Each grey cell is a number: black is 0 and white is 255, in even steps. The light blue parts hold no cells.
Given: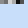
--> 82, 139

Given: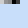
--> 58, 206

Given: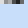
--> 106, 221

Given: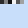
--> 161, 43

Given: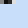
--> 223, 135

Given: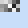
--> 63, 166
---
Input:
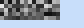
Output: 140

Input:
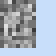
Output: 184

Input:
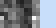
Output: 184

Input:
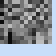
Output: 92

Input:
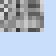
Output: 95

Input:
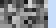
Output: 153
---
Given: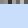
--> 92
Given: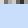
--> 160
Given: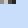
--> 39
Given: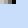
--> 7
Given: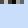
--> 102
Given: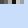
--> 160
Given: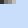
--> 190
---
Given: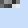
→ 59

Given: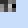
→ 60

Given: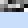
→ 227

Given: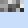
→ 105

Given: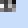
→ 73

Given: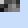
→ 116

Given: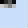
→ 173

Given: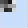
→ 108

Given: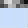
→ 87
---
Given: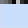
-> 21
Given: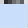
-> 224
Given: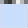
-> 119
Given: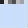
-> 162
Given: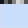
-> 86
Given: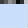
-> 197
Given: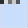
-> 86
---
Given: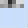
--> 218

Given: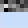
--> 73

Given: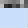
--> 89

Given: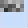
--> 120

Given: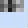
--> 147

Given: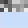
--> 132
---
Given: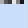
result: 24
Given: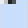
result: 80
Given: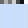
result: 252
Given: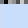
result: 106
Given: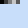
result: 89
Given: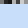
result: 148
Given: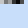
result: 77
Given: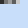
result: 201
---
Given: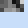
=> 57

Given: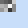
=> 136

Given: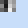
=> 128

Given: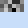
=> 99

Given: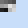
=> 212

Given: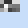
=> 106

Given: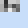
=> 103

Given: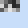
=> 135

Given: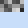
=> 40
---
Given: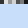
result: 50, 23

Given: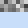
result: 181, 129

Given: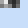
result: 164, 109

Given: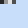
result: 40, 80

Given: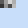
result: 91, 187

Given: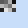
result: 90, 61

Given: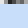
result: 230, 171

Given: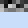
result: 63, 90

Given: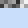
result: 130, 162

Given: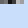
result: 101, 159
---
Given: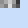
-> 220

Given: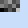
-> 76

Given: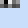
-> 139

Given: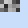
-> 164

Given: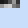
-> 207

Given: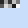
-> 177

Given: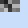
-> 44

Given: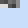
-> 86
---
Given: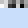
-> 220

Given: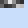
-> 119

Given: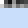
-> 74

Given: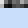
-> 112

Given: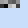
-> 170

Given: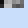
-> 169

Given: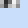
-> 45

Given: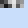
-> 91

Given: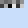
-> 102
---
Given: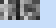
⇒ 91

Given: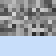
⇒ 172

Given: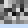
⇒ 137

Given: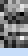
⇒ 66

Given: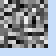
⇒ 146
